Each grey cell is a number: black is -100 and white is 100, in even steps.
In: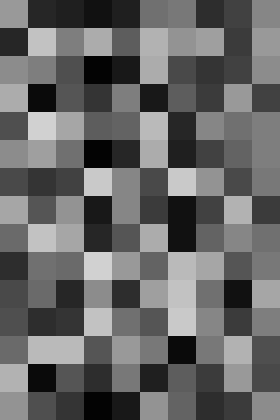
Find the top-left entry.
20
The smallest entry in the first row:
-87
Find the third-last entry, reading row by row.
-65
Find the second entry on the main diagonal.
52
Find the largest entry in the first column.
40
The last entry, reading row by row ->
10
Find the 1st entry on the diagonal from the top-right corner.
5
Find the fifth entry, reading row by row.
-76
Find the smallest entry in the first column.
-70
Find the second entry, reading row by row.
-70
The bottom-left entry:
15
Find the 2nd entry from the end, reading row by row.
-54
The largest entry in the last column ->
30
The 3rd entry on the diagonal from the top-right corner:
-59

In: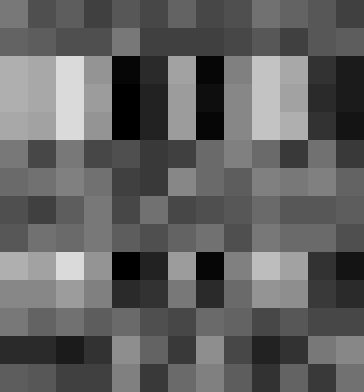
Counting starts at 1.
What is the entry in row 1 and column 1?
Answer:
-6
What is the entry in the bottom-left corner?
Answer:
-27
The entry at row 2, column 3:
-38
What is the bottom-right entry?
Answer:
-11
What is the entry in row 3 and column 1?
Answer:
37
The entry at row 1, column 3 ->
-27
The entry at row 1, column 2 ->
-38
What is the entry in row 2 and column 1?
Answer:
-22
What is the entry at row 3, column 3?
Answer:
71
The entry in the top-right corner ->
-50
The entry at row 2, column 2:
-27

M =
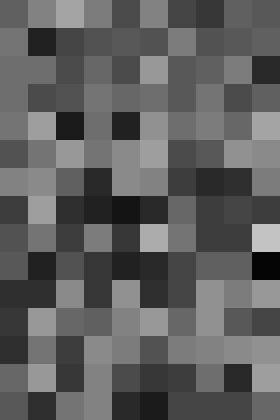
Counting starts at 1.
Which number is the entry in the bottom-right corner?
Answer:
-19
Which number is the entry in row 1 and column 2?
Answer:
2
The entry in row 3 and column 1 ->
-14
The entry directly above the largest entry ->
-52
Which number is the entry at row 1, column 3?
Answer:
29
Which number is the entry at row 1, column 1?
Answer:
-25
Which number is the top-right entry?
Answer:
-31
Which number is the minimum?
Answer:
-96
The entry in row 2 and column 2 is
-74
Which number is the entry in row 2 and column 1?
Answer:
-9
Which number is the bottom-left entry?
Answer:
-31
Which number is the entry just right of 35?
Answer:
-9
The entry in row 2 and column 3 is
-46
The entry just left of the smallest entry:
-25

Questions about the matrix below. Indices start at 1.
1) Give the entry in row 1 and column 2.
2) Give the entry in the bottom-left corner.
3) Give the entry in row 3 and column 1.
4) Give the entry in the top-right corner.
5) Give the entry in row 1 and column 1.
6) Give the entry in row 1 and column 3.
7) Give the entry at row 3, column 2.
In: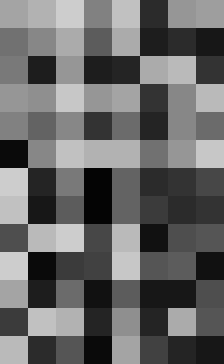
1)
40
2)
46
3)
-5
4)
24
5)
29
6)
61
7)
-77

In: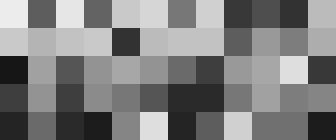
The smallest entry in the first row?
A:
-61
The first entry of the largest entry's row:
85
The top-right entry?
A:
47
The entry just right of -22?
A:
58
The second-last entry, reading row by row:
-12
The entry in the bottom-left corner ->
-72
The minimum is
-83
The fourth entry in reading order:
-22
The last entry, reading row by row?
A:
-78
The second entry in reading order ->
-27
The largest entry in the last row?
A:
74

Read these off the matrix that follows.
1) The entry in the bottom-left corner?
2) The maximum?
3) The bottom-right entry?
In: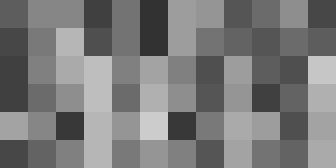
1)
-44
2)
60
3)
33

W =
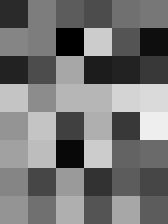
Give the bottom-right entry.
-28
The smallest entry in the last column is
-89
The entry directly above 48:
54
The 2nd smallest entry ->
-94
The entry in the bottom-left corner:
16
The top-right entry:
-7
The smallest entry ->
-100
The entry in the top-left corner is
-67
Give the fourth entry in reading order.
-40
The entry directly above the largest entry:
71
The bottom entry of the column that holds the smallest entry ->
37
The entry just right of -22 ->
-17
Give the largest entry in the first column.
54
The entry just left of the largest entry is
-56

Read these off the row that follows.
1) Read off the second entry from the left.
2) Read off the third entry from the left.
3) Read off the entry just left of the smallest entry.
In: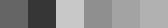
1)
-58
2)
57
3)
-21

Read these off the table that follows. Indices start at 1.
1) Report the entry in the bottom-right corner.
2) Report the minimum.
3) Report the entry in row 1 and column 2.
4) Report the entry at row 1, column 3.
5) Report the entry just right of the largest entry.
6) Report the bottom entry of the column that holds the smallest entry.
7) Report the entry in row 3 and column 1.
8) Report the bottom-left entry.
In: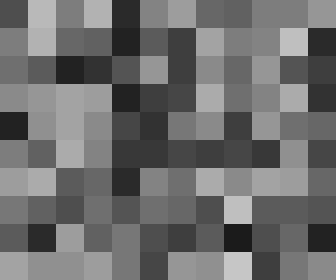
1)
8
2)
-79
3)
45
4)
-2
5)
-51
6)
55
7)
-13
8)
28

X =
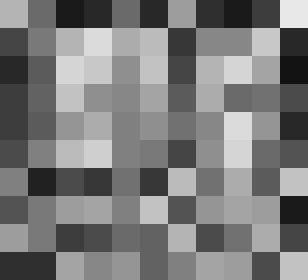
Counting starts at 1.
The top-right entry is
82
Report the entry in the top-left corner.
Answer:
41
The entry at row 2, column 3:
41
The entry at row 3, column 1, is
-69
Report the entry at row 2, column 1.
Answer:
-46
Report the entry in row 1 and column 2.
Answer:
-17
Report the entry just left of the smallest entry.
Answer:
29
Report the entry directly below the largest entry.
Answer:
-69
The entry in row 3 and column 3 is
67
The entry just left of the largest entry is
-52
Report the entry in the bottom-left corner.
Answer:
-63
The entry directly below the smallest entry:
-41
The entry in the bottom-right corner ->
52
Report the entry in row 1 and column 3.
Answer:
-80
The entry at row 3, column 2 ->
-29

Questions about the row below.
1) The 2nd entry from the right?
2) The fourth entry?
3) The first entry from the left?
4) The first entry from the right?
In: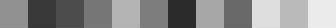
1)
46
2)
-7
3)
14
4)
84

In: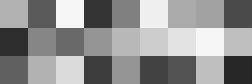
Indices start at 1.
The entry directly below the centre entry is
16
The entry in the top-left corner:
39
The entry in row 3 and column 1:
-24
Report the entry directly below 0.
45
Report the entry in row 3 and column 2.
39
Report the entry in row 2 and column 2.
5
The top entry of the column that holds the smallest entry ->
-42
